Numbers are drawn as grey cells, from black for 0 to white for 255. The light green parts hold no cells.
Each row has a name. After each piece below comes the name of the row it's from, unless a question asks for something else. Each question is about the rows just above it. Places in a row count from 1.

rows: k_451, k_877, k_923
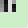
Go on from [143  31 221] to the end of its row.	[17]
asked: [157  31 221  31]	k_923
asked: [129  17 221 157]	k_451
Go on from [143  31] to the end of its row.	[221  17]
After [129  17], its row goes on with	[221 157]
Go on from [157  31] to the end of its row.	[221  31]

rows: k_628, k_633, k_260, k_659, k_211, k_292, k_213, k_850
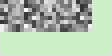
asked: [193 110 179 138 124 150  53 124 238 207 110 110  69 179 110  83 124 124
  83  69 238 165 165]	k_211
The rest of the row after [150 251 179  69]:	[110 179 165 222  83 179 179 138 150 207 222  53 110 150]
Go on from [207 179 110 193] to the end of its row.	[222 165 179  83  83 124  69]
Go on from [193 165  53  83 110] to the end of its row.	[179  69 179 179 193  83 165 207 165 165  69 138 138  69]
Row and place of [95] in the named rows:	k_628, 22
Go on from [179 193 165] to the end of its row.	[ 53  83 110 179  69 179 179 193  83 165 207 165 165  69 138 138  69]

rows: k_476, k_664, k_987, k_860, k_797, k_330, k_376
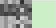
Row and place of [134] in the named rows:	k_476, 2
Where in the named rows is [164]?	k_330, 7

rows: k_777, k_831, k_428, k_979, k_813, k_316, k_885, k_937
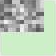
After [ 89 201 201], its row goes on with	[103 144 130 115 173 215]
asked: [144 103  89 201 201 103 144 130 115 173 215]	k_777
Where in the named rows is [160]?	k_813, 10
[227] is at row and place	k_885, 6
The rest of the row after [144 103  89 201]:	[201 103 144 130 115 173 215]
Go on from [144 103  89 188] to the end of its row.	[144 173 201 130 188 103 103]
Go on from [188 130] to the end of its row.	[239 188 144 130  89 115]

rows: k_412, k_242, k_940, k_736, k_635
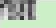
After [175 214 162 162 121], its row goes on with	[150 188  68 175]
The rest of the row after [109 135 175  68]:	[175  82 162]

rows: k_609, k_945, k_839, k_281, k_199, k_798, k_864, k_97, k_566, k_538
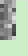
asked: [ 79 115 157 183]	k_945
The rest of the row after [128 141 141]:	[196]
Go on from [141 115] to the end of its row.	[183  91]
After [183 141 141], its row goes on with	[183]
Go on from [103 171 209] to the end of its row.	[79]
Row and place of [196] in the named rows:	k_798, 4
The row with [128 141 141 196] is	k_798

